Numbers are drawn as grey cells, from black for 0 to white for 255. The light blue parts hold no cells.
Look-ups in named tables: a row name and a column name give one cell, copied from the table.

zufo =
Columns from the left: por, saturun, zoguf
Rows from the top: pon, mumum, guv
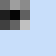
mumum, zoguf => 96
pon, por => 110
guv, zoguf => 193
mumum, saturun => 5
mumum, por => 30
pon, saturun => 158
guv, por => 64
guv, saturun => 99
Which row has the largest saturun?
pon

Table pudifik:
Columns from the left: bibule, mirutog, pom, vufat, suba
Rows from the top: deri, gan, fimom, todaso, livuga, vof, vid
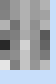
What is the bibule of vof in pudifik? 131
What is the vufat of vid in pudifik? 150
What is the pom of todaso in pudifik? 170
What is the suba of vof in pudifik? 122
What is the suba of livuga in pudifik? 100
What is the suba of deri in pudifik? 178
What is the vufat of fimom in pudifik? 144
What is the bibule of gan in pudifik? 130
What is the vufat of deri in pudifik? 157
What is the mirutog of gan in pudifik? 153
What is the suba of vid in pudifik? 186
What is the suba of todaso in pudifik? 89
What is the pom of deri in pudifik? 177
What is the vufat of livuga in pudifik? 144
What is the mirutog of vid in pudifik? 128
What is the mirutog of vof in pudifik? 142
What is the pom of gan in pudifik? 177
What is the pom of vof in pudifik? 196
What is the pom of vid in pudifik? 196

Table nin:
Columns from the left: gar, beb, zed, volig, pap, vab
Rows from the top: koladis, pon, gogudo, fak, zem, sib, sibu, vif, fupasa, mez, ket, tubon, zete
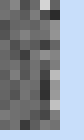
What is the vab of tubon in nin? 125
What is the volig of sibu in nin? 113
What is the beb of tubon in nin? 112
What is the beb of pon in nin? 105
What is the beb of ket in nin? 113
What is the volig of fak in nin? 110
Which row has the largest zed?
fak

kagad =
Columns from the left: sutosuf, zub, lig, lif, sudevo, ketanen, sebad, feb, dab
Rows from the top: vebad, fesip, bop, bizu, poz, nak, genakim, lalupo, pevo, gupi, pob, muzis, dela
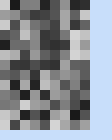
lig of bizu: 192
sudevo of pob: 145
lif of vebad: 128
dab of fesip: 199
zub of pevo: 34
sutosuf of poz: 31
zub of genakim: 57
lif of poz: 135
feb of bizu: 212
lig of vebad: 126
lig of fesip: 96
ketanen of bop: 66
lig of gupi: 31
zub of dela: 70
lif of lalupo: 53

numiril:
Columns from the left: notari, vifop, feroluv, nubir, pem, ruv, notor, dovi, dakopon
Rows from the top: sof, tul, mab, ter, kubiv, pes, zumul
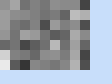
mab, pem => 77
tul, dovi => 188
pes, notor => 124
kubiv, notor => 112
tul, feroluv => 137
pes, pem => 141
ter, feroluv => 161
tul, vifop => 141
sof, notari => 146
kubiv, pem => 112
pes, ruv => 144
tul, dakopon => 176
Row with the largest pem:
pes

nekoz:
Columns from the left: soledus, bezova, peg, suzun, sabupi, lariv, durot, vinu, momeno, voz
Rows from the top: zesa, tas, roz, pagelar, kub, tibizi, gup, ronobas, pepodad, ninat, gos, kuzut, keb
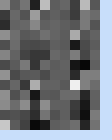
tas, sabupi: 87
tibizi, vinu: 124
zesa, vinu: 62
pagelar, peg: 88
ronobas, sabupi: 75
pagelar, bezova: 110
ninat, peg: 106
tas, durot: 86
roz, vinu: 86
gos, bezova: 108
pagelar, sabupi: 112
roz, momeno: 122
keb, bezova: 91
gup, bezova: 91
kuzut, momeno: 15
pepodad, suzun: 173
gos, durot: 95

